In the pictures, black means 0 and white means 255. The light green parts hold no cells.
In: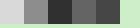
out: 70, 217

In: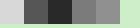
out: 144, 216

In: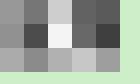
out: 90, 171

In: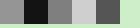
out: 85, 149

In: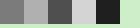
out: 31, 123

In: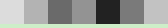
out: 194, 220
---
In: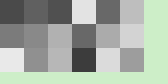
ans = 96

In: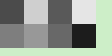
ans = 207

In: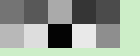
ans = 88

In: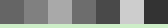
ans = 128

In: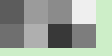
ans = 155

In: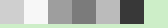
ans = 247

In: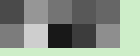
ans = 149

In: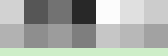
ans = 86
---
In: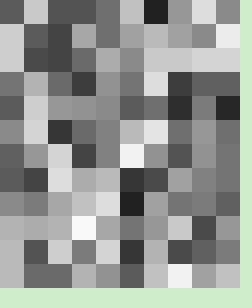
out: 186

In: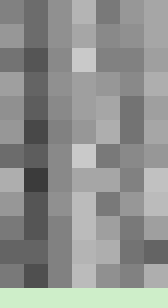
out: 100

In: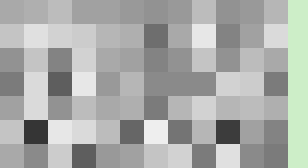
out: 196

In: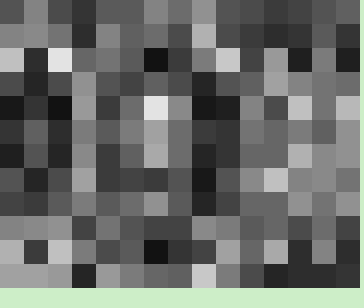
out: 177

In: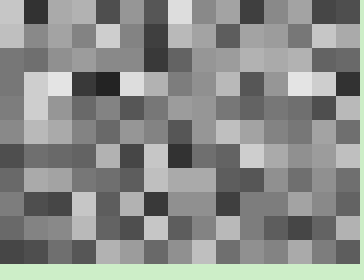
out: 105
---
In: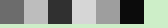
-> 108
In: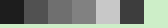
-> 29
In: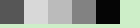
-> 86
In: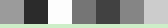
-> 155
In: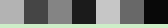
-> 179
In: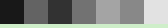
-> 24
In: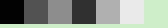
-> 2
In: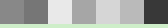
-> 136
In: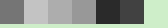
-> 117
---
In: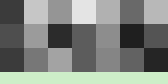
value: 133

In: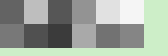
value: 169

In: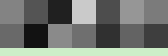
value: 48

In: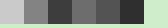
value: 109

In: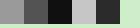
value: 15

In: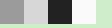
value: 215
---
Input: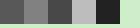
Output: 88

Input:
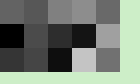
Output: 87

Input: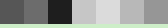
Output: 150

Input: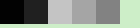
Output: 130

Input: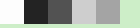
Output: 164

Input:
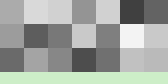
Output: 156
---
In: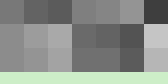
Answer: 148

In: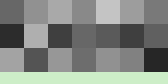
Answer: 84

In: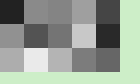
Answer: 234

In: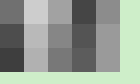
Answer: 177

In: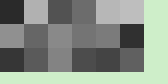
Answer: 90

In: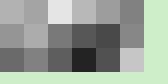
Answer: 129

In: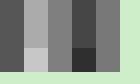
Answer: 199

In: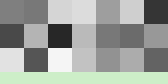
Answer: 85
